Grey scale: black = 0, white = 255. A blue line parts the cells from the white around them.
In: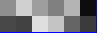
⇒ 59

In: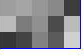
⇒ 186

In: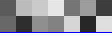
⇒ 222

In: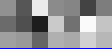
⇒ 196

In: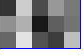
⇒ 115

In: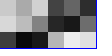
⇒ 109
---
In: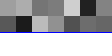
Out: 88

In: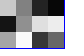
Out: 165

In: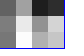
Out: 119

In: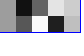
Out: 157

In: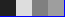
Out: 33

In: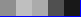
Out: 143
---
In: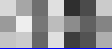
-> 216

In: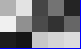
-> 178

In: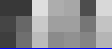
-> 56

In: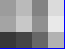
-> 156

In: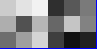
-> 204

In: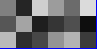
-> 128

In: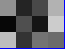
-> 145

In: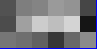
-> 82
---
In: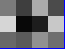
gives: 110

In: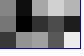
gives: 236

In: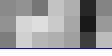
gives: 188

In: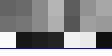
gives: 15

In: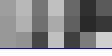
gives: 207

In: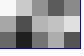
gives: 84

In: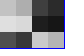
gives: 180

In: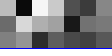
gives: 88
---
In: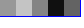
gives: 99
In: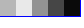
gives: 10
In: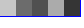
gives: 53
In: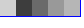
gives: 182
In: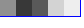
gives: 238
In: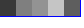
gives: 94
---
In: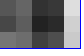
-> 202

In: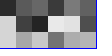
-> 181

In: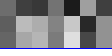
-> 146

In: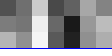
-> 174

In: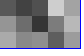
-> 156

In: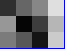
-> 203
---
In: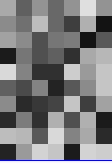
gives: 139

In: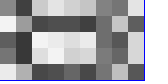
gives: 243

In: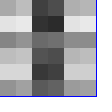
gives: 227

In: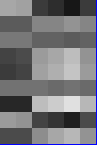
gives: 91

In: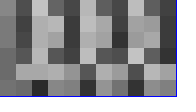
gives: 122
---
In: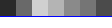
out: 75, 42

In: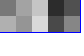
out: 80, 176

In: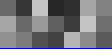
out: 130, 145

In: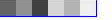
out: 238, 100

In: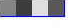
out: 88, 132

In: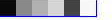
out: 248, 10

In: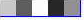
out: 145, 200

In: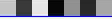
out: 166, 197
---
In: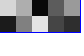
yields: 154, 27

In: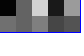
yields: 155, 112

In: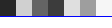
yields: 246, 39

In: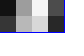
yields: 76, 54

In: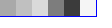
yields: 245, 169

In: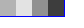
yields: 61, 179

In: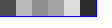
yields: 43, 77
